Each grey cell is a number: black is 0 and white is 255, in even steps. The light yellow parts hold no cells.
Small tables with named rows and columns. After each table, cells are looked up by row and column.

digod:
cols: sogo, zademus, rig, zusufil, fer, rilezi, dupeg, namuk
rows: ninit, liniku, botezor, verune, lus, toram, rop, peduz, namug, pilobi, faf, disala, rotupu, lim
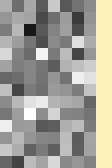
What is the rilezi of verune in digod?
122
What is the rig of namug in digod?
225
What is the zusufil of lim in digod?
163
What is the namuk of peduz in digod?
195
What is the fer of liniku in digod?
112
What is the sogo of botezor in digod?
124
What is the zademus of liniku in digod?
170
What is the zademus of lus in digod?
130
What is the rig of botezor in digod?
23
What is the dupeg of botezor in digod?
76
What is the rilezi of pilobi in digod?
132
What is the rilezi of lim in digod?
137
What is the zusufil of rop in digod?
115
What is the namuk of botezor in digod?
154
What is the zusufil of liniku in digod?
74
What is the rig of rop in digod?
133
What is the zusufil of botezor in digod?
89
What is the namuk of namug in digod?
102
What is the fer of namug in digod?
179
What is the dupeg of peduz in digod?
125

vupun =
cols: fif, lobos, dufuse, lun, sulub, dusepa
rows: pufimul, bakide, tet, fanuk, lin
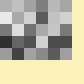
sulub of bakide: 194
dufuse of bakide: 208
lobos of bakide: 170
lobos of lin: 67
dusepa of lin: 159
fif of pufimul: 177
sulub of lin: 91
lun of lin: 138
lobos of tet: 221
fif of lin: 156
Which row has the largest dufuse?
bakide

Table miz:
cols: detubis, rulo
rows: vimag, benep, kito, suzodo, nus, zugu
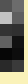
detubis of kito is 51
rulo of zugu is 58
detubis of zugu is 41
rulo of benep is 95
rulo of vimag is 108
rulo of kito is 48
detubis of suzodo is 97
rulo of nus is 13
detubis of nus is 6
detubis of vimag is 83
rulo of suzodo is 18
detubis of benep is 194

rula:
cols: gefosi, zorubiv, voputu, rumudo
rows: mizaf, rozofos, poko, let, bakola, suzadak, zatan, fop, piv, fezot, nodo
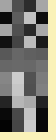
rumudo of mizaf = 166
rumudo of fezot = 11
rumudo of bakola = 93
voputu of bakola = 96
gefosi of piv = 36
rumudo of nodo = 8
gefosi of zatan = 134
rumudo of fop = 128
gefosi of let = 17
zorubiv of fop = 198
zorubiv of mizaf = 79
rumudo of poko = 169
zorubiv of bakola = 103
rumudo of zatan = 124
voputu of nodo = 203
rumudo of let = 26
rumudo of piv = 35
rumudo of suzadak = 114
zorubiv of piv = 182
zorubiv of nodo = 70

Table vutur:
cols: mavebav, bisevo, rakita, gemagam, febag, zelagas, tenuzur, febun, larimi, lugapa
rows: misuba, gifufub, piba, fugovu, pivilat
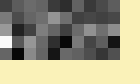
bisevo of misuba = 92
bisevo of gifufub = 76
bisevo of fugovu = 88
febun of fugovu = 69
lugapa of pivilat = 80
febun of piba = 145
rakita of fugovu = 150
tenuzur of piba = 107
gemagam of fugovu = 105
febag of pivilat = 21
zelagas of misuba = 45
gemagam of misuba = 100
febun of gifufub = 71
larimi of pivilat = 54
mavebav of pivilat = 101
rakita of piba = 66
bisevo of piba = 34
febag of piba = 101
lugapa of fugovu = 20
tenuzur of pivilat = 97
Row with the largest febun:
piba

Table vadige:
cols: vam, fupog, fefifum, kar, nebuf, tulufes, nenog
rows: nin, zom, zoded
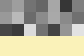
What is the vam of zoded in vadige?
70
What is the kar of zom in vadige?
139
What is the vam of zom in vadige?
153
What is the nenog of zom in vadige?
112
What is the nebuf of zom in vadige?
169
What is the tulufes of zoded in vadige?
148
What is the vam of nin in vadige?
140
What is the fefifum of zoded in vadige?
219
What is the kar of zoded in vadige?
114
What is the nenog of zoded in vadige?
226
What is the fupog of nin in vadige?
158
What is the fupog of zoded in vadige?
59
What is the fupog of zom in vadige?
185

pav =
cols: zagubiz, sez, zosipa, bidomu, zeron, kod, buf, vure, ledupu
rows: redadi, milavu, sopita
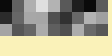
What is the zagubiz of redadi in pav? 10
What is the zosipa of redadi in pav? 175
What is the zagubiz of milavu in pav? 43
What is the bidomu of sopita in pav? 171
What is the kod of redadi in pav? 89
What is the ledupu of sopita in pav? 87
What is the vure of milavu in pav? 178
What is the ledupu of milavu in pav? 160
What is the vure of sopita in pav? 105
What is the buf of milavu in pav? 104
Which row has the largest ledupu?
milavu

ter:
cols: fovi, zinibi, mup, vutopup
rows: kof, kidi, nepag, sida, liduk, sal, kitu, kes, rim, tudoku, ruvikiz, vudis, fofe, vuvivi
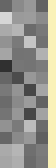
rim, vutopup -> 98
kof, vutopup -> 98
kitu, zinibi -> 76
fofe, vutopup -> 123
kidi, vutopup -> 138
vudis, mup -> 152
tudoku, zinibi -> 151
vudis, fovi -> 102
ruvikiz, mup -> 188
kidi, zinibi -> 154
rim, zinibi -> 138
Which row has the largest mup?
sida

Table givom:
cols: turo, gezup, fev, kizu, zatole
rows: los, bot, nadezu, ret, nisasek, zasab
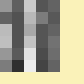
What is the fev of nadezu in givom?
168
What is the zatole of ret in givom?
114
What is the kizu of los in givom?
85
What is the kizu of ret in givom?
85
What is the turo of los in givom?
151
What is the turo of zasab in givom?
124
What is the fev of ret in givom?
195
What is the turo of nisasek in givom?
151
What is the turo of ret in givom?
191
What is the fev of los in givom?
202

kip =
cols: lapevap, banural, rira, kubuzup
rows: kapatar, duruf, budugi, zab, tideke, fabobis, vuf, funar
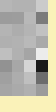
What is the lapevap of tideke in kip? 191
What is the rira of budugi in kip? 180
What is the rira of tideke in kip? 165
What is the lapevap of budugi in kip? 180
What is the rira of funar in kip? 176
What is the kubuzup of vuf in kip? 108
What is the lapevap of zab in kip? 176
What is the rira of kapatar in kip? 178
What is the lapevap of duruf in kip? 156
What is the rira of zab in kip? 185
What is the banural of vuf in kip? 173
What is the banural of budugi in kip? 173
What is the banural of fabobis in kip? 167

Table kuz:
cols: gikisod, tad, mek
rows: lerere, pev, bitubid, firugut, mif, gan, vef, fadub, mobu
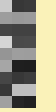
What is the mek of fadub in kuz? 191
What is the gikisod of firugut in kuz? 213
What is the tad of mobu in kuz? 38
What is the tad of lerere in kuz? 55
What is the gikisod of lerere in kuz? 203
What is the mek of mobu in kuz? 33
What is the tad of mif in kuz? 158
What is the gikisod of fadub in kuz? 55

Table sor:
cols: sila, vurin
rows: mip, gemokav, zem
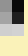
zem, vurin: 210
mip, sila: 146
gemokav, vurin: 30
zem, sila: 207
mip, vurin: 9
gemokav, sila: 164

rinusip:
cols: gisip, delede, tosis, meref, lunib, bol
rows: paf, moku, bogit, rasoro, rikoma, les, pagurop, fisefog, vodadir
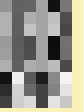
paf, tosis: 100
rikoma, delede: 94
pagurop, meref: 29
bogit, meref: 164
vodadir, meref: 67
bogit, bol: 70
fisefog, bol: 227
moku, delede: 96
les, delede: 96
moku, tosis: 174
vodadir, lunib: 227
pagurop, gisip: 19
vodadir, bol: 199

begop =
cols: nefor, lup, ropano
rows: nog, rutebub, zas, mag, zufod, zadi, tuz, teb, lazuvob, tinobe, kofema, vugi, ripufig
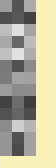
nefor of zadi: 121
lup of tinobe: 101
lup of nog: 84
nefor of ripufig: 149
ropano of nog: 171
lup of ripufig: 75
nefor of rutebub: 78
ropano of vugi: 162
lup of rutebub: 87
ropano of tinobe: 76
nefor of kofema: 139
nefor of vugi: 150
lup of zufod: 226
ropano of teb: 141
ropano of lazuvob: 61

